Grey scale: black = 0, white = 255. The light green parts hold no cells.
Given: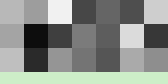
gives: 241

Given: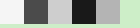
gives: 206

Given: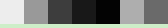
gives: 61

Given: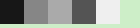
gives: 170

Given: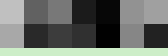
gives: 120

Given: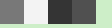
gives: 52

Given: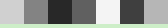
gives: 40

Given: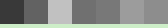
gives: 193
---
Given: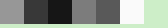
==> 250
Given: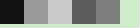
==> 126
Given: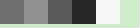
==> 247
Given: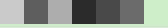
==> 107
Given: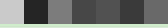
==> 104
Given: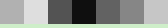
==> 198
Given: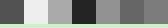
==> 124
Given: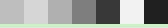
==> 33
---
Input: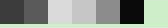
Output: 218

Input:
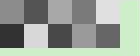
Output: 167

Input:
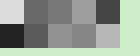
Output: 120

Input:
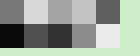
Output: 164

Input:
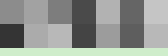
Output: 125

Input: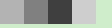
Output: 63

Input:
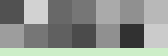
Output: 104
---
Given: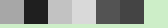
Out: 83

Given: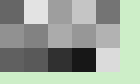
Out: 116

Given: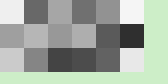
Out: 146

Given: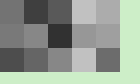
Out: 172

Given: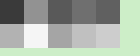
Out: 96

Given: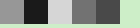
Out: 73

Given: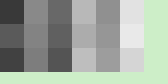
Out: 144

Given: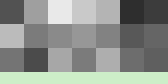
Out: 180
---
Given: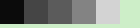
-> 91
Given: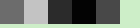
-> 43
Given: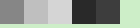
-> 213
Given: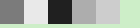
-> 32
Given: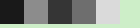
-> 53
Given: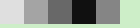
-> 104
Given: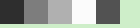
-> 176
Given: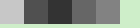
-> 51
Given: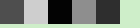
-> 3
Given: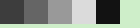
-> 153
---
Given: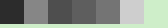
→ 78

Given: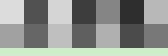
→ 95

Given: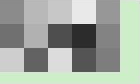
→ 98

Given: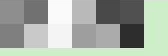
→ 244

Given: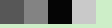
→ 87

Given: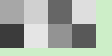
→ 59

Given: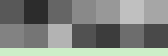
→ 81

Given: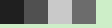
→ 31

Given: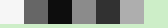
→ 13
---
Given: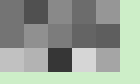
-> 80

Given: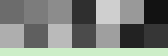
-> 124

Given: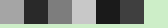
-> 41

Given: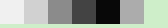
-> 209

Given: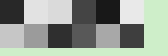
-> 226

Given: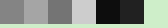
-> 165

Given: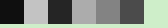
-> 195

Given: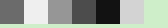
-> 239

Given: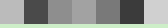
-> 74
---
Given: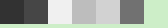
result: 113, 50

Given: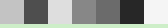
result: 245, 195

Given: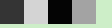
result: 163, 52

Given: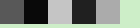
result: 171, 88

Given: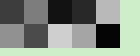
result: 185, 145

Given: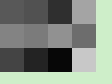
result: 164, 68

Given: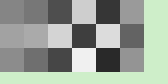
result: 154, 140

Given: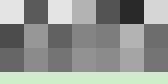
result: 214, 102
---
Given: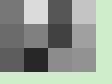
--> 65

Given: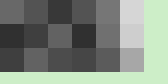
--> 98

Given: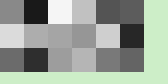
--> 165

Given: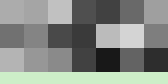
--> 73

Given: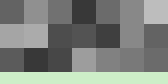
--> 77

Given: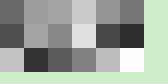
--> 136

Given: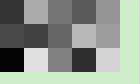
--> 102

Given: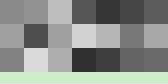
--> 160

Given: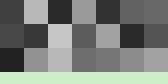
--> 198

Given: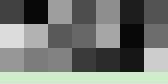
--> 89
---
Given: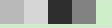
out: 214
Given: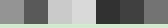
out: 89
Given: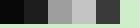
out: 29
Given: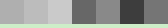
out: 188
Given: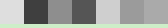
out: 63
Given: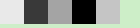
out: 57
